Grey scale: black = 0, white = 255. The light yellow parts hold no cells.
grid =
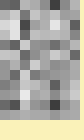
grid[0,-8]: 104
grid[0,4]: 142
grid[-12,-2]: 138
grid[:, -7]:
[97, 202, 227, 226, 99, 193, 176, 107, 144, 158, 82, 166]
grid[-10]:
[215, 227, 72, 160, 176, 229, 184, 95]
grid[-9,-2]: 180
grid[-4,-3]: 95
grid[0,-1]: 180
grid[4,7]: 182
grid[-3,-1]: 202
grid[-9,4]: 185
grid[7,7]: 170
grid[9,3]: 167
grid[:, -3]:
[63, 193, 229, 189, 111, 202, 142, 151, 95, 139, 61, 151]
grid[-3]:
[150, 158, 233, 167, 175, 139, 174, 202]
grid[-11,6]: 158
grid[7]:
[150, 107, 206, 123, 142, 151, 156, 170]
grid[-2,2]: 192
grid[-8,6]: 146
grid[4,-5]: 146
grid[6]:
[149, 176, 131, 204, 166, 142, 149, 172]
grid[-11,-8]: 178
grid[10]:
[105, 82, 192, 149, 136, 61, 144, 168]
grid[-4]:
[126, 144, 198, 187, 167, 95, 158, 193]
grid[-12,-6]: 182

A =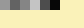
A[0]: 152
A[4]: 77
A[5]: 7

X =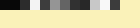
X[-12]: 9
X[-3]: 200
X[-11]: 7
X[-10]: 44

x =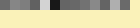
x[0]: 107
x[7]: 104
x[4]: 211

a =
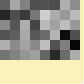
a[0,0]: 96
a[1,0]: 37
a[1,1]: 77
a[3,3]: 88
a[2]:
[137, 85, 174, 69, 185, 161, 189, 152]
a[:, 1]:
[168, 77, 85, 95, 139, 130]
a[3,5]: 180
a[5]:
[116, 130, 149, 160, 101, 41, 108, 171]
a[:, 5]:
[77, 172, 161, 180, 81, 41]
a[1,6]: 153
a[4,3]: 137
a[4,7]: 6

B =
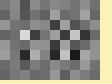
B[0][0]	120
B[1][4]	96
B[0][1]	138
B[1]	[100, 134, 84, 114, 96, 159, 106, 115, 162, 102]
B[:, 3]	[138, 114, 142, 62, 148, 174, 124, 104]
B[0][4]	118
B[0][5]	136
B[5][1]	119
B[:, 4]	[118, 96, 136, 118, 144, 130, 108, 109]
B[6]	[107, 123, 90, 124, 108, 136, 121, 108, 153, 114]
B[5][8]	166
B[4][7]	86
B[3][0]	100
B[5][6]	193
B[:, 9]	[113, 102, 141, 105, 144, 146, 114, 107]
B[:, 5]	[136, 159, 62, 158, 59, 39, 136, 152]
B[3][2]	217
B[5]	[157, 119, 41, 174, 130, 39, 193, 25, 166, 146]
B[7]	[101, 119, 128, 104, 109, 152, 94, 141, 123, 107]
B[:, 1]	[138, 134, 115, 110, 114, 119, 123, 119]
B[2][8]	111

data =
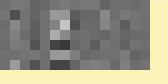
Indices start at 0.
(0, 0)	111
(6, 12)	127
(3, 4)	114
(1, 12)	121
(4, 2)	119
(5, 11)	113
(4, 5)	67
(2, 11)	116
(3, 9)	107
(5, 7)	126
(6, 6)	69
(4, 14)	110
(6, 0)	112
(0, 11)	110
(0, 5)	116
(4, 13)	114
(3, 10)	103
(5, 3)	119
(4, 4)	114
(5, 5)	152
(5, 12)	122
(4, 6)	57
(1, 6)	150
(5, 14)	105
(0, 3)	101
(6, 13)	109
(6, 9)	127
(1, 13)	116
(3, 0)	112
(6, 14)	114

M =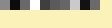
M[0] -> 137
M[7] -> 202
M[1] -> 12

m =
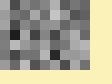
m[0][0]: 173
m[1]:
[156, 117, 106, 167, 111, 196, 152, 84, 97]
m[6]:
[154, 105, 187, 82, 123, 157, 77, 168, 113]
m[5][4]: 181
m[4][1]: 185
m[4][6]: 120
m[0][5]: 177
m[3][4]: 133
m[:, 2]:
[137, 106, 134, 167, 153, 116, 187]
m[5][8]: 163
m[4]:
[126, 185, 153, 132, 161, 107, 120, 170, 181]
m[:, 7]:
[118, 84, 127, 174, 170, 153, 168]
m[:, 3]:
[115, 167, 113, 66, 132, 115, 82]
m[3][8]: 105

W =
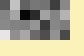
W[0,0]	89
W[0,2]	98
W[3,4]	78
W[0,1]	194
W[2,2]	127
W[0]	[89, 194, 98, 119, 115, 62, 136]
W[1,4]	162
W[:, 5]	[62, 132, 135, 146]

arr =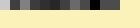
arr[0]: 202
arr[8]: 73
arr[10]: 76
